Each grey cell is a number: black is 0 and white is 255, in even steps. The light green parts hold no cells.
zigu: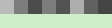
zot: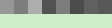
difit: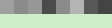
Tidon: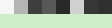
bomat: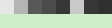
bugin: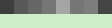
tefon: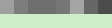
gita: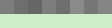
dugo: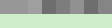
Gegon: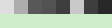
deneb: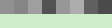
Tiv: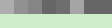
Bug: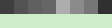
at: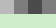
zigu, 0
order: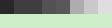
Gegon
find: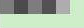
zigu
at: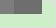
tefon, 1
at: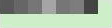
bugin, 1
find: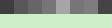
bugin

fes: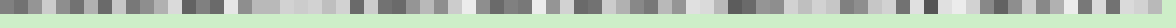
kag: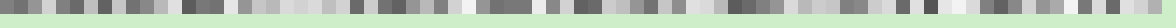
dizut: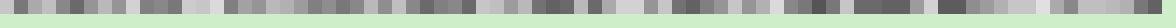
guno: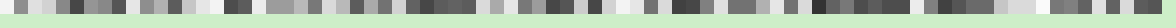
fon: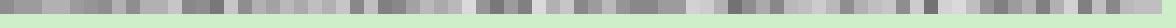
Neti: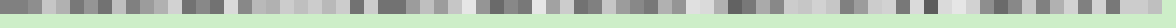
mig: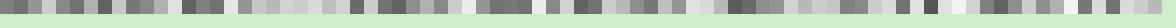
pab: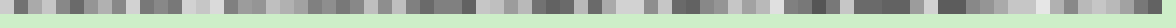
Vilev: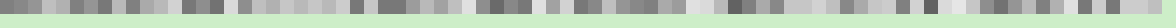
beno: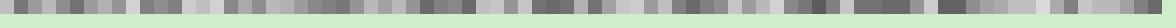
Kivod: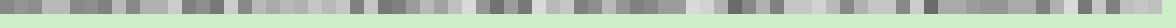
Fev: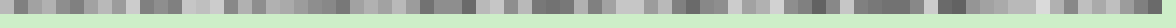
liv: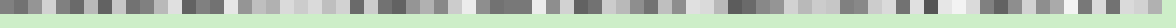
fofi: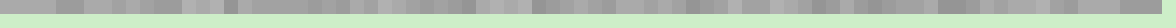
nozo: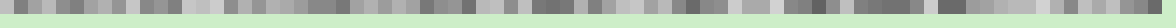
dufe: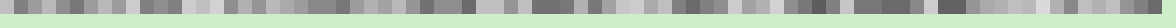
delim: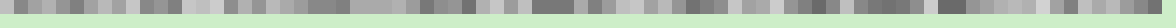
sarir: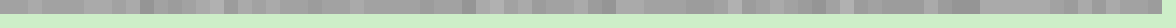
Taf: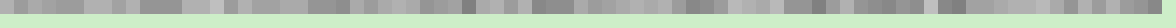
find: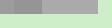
sarir
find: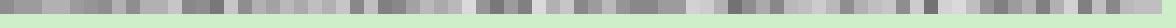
fon
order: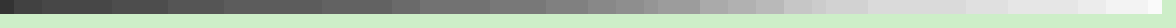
guno
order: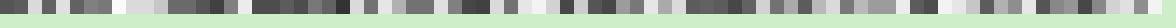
guno
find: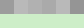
Taf
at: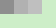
fon, 60
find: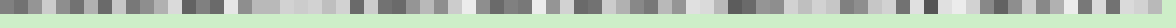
fes

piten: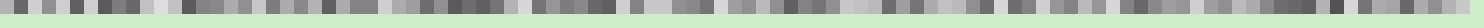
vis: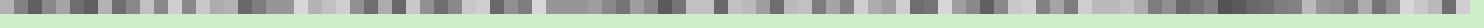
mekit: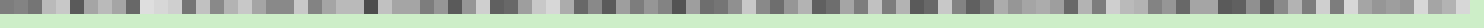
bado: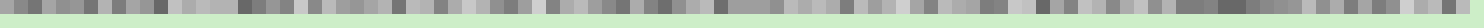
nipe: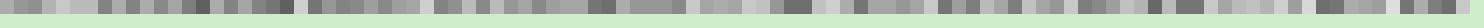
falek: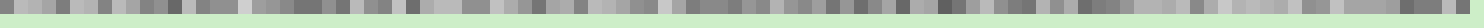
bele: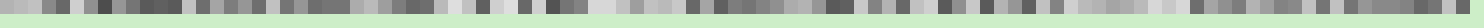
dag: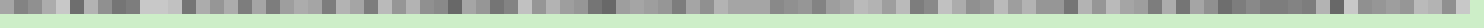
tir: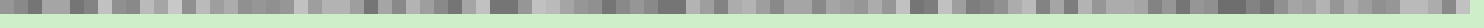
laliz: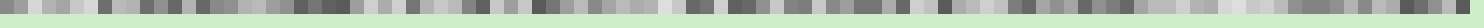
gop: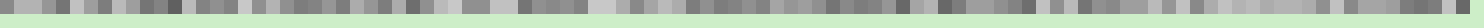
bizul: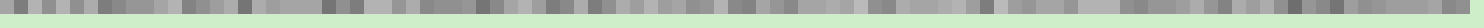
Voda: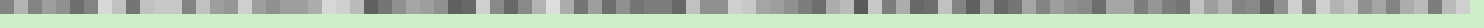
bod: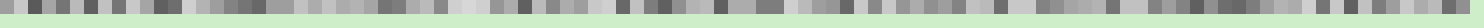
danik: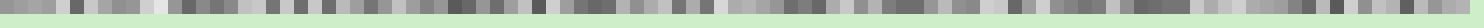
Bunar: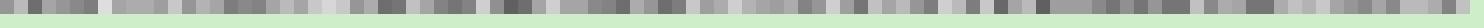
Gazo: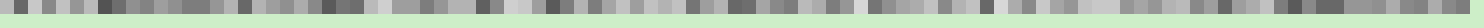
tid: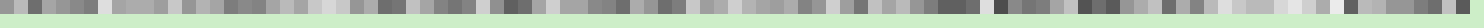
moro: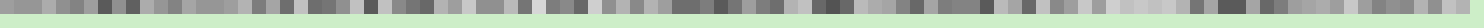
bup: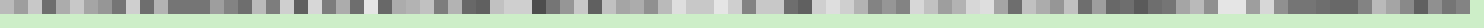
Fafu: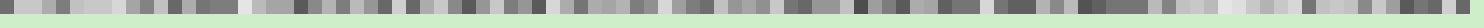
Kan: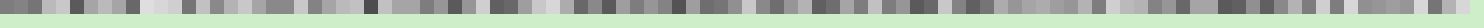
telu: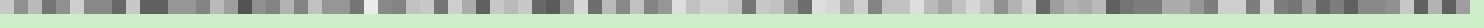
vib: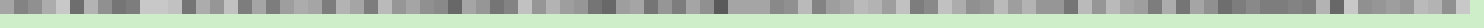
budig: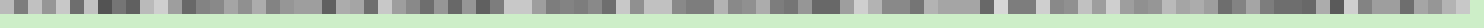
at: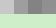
moro, 96
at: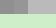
tir, 98
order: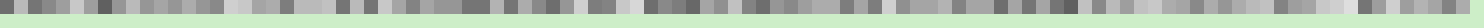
Bunar

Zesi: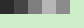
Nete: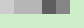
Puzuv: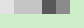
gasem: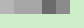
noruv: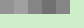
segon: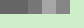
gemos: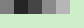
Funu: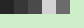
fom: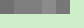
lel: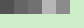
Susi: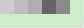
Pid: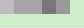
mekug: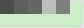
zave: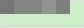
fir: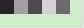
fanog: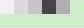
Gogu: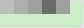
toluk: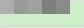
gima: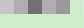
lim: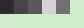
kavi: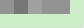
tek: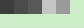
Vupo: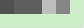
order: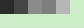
Zesi
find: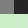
gemos
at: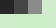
gemos, 1

